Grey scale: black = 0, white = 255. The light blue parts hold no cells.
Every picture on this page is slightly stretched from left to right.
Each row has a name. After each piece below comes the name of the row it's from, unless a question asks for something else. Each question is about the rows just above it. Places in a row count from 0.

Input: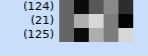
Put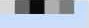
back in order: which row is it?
(125)
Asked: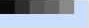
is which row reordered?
(124)
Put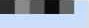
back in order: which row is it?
(124)
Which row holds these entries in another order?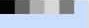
(21)
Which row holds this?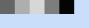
(21)
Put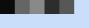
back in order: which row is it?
(124)
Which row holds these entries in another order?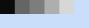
(125)

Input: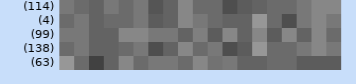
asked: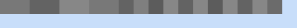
(99)
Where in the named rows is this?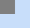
(99), 9
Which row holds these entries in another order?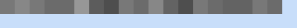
(138)
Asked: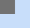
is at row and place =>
(63), 10
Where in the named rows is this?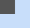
(114), 6

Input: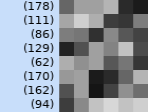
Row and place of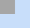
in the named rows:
(111), 0
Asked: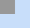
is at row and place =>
(170), 0
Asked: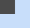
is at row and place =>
(129), 5
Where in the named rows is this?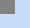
(129), 3
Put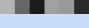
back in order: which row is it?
(170)

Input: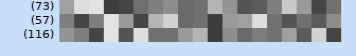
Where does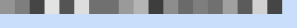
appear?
(116)
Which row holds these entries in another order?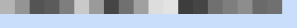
(73)
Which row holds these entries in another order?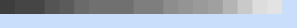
(73)
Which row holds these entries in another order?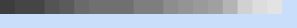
(116)

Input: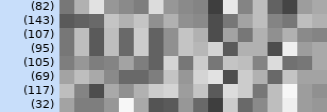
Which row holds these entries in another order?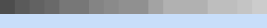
(107)
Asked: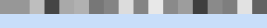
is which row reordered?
(82)
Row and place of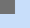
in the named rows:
(105), 15
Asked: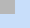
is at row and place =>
(95), 9

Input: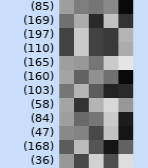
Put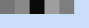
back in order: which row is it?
(85)
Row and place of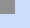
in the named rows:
(160), 2
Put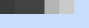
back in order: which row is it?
(197)
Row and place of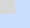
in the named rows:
(58), 3

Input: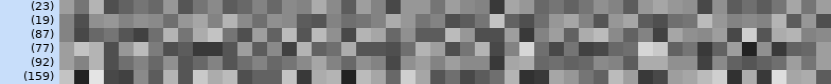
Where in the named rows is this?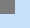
(77), 6
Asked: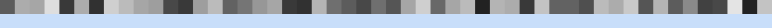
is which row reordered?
(159)

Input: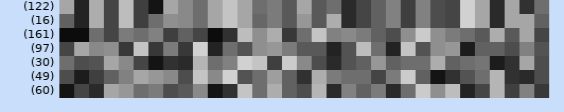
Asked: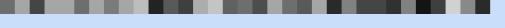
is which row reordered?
(122)
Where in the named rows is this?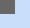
(16), 13
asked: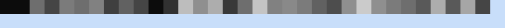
(161)
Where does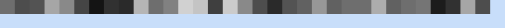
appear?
(30)
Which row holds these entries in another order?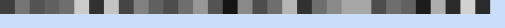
(30)
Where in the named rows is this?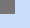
(30), 28
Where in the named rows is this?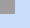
(49), 14

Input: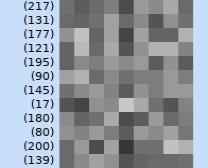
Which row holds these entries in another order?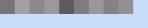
(80)
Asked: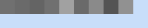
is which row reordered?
(131)
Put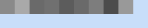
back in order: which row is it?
(217)
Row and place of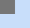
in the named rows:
(80), 8

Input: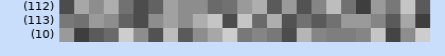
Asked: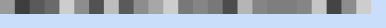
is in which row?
(10)
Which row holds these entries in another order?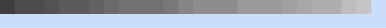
(112)
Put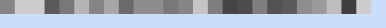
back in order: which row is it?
(10)

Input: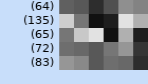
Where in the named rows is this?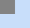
(64), 5
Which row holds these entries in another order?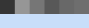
(72)
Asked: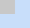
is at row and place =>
(65), 1
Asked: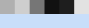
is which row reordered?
(135)
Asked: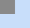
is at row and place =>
(83), 1

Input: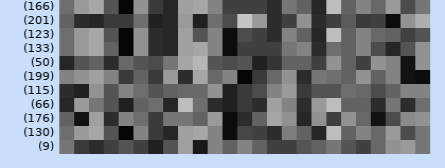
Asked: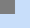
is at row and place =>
(130), 15
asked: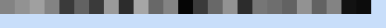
(199)
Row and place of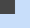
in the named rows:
(130), 12
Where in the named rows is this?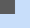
(201), 19
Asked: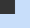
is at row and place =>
(50), 14
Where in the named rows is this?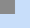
(176), 23

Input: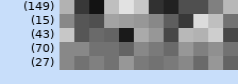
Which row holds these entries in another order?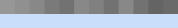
(70)
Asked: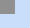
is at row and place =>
(70), 10

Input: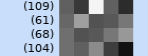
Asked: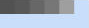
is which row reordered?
(61)
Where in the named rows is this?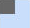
(61), 0
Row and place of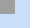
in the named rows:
(61), 1

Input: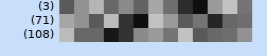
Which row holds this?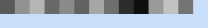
(3)
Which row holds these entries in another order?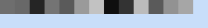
(71)
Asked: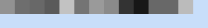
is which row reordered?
(108)
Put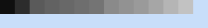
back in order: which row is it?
(3)
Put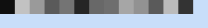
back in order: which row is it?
(71)
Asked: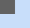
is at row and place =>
(3), 5
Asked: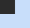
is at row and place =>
(3), 8

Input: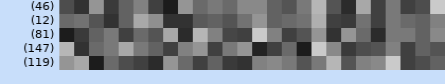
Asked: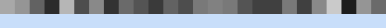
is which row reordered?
(46)
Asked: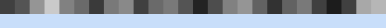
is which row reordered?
(147)
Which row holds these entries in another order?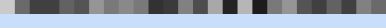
(147)
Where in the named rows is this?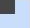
(81), 11
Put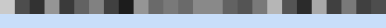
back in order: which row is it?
(46)
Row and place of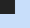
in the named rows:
(147), 13

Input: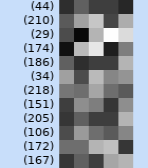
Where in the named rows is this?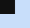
(174), 0
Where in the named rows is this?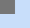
(218), 0
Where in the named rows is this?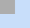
(210), 4
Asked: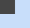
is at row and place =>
(210), 3
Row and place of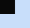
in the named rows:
(29), 1
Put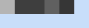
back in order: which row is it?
(205)

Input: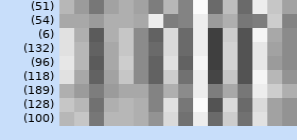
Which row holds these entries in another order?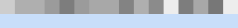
(189)
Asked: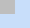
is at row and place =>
(51), 11

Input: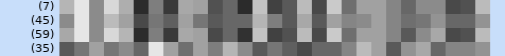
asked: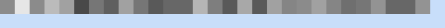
(45)
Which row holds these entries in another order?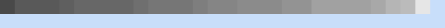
(45)
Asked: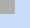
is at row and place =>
(7), 4
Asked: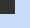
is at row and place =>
(59), 12

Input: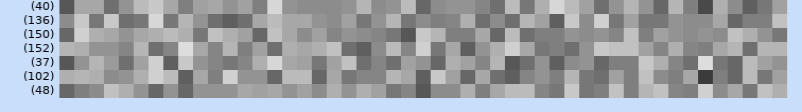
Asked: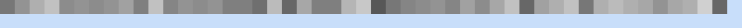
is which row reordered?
(150)
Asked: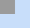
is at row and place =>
(37), 3
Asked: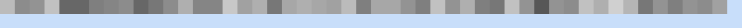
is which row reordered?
(48)

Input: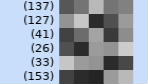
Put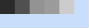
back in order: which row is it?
(26)
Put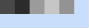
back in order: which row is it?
(33)
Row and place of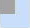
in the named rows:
(41), 2
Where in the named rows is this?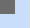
(41), 1
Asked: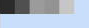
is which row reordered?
(127)

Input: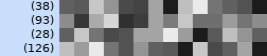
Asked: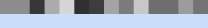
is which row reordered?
(93)
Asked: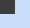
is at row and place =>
(93), 5
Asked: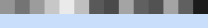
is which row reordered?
(28)
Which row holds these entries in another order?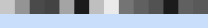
(38)
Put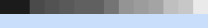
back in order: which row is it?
(126)
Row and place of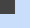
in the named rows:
(38), 5
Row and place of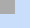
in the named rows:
(93), 2

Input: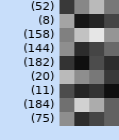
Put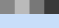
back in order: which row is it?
(52)
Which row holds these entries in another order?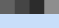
(75)
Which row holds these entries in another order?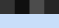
(11)
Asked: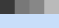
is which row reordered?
(52)

